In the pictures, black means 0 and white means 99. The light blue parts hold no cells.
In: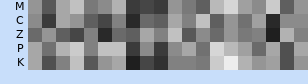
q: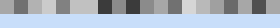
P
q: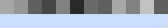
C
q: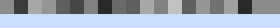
C
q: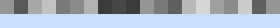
M
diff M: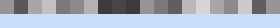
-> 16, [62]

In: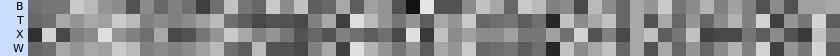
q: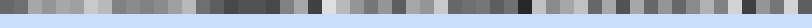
T
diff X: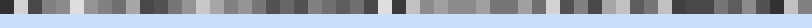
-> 56, [22]
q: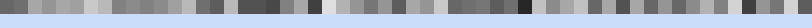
W

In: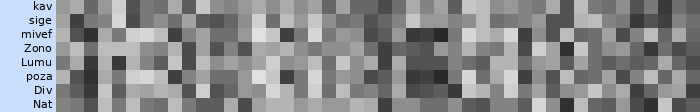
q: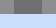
Nat
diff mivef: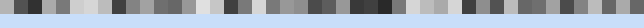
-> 13, [43]
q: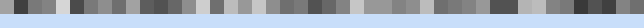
sige

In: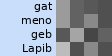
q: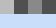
Lapib
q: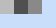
Lapib
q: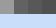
gat
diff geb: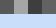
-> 3, [27]
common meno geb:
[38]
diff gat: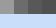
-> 2, [38]

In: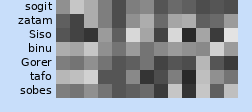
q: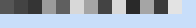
Siso
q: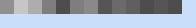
sogit

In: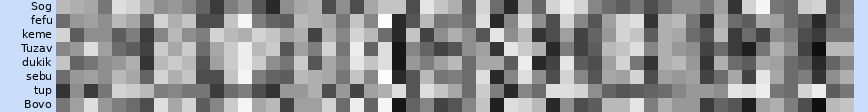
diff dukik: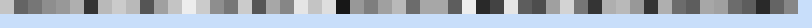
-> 13, [79]
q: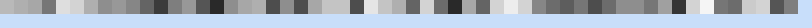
Sog
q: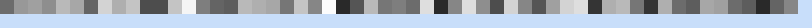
fefu
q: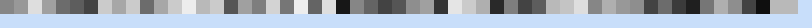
Tuzav
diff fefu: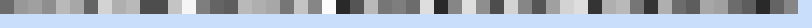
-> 10, [76]
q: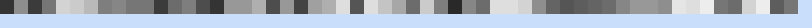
tup
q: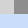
tup

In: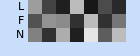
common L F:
[73]
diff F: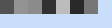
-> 6, [19]
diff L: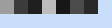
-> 2, [26]
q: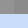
F
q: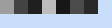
L

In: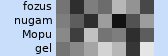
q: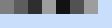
nugam
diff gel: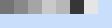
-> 4, [82]
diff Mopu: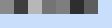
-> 3, [75]
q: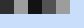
nugam

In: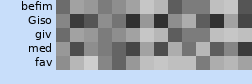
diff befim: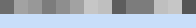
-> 8, [71]
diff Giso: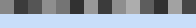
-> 8, [19]
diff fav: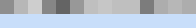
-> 14, [63]

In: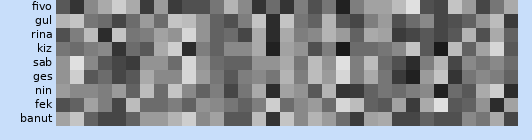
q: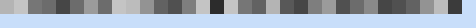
gul
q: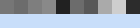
nin
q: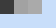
banut
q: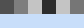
gul
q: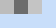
nin
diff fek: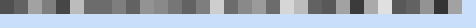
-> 32, [17]
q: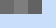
fek

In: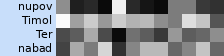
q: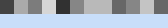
nabad
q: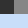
nabad
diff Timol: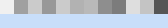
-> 1, [97]
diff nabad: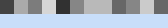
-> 11, [76]

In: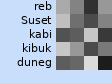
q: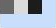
duneg
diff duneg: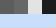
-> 3, [85]
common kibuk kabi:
[77]

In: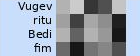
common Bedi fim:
[9]
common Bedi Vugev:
[69]

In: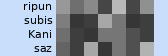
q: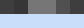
Kani
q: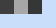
saz
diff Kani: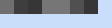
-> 7, [24]
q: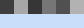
saz
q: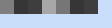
subis
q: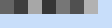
saz
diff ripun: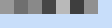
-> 6, [27]

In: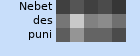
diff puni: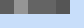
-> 5, [29]
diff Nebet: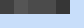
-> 3, [25]
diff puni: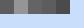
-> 4, [39]
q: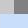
des

